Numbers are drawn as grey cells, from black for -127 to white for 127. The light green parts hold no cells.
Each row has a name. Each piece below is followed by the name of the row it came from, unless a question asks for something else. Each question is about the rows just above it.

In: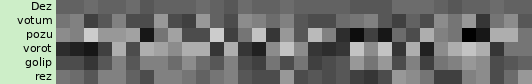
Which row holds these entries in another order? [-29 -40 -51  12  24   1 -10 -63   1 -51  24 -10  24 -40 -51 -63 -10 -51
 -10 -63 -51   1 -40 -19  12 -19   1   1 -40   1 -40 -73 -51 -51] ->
golip
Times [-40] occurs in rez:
4
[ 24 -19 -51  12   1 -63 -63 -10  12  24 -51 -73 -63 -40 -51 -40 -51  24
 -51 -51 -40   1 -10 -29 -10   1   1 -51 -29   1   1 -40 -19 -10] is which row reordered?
rez
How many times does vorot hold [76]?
0

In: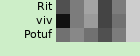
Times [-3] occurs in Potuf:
1
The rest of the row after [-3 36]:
[-59  -3  77]
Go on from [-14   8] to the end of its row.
[-14 -47  -3  77]
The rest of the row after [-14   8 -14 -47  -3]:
[77]

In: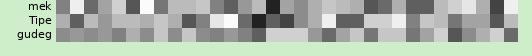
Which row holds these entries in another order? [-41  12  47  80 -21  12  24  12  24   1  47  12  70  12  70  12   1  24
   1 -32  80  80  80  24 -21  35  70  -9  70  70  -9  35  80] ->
gudeg
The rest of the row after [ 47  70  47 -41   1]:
[102 123 -21 -93 -32 -60  12  47 111 -32 -32  80  80 111   1  70  59  -9
  35  35 -41  59]
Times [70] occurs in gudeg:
5
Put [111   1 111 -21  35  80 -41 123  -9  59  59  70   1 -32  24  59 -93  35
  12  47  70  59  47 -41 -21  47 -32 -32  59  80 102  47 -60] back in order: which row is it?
mek

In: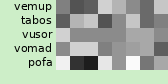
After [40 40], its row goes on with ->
[11]
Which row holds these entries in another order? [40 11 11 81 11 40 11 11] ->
vusor
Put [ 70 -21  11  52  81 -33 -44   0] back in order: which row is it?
vemup
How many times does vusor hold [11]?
5
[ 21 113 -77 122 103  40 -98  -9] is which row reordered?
pofa
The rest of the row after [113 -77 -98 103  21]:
[122  -9  40]

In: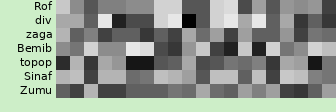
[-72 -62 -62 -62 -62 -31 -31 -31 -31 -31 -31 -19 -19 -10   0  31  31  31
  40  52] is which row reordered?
Zumu
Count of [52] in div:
0
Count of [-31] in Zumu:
6
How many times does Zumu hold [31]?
3
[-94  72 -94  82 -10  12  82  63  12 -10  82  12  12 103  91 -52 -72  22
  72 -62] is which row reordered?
Bemib
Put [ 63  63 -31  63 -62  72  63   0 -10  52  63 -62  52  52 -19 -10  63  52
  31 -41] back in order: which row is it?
Sinaf
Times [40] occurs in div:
4

